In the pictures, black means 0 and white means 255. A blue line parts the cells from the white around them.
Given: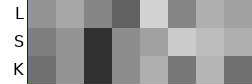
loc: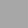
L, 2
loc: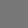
K, 6

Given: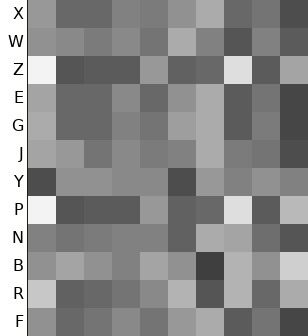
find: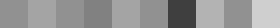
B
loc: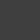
B, 7
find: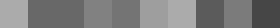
G
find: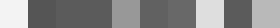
P
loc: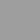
G, 6
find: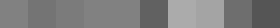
N
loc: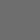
N, 9

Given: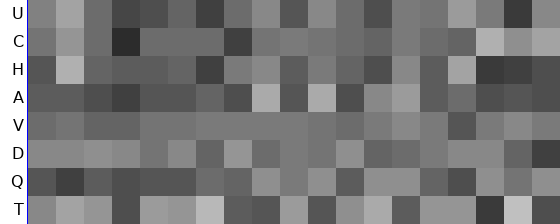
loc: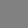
U, 1
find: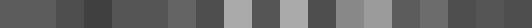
A
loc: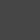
U, 4

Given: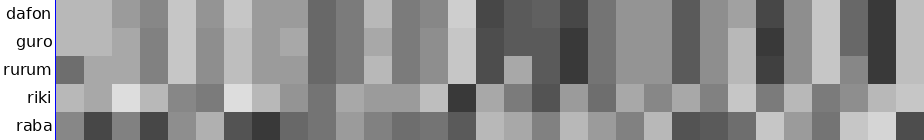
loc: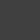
rurum, 26
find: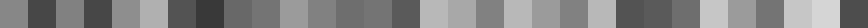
raba
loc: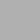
raba, 6
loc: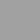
dafon, 25
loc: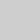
dafon, 15

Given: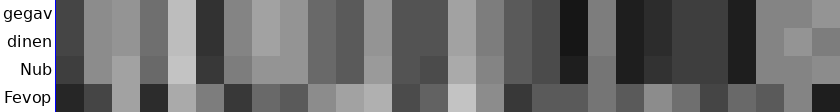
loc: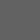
Fevop, 14
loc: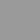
Nub, 12

